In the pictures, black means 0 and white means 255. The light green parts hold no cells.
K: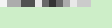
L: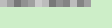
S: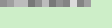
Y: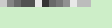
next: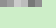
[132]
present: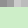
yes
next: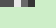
[105]
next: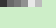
[188]
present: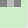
yes
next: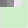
[188]
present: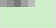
no

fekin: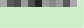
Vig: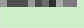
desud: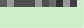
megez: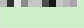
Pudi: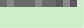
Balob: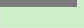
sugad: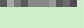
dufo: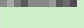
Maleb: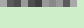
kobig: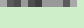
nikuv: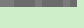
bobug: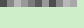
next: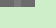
[107]
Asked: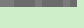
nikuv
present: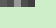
yes
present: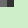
yes
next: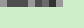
[63]
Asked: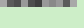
Maleb

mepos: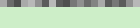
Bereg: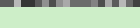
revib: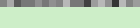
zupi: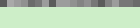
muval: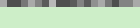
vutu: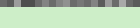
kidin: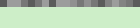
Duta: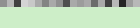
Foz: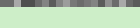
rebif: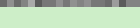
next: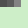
[91]
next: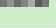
[91]
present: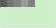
no
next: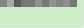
[119]
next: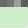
[156]

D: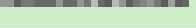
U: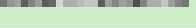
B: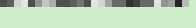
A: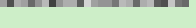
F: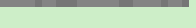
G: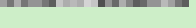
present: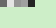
yes
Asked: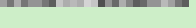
G
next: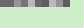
[118]
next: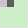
[160]
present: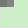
yes

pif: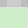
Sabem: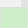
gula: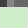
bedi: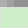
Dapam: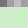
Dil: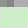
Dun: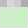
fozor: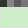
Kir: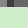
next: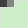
[103]
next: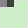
[103]
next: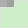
[147]
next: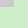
[189]

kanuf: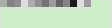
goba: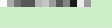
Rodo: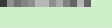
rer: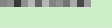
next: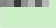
[131]
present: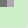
yes
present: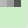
no
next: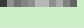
[183]
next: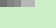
[143]

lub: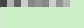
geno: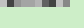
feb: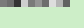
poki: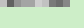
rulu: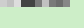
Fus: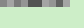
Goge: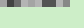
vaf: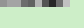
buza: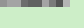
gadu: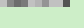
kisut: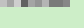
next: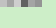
[180]
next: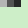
[109]
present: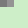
yes

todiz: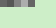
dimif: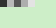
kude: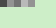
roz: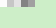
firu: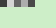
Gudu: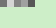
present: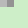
yes
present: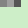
yes

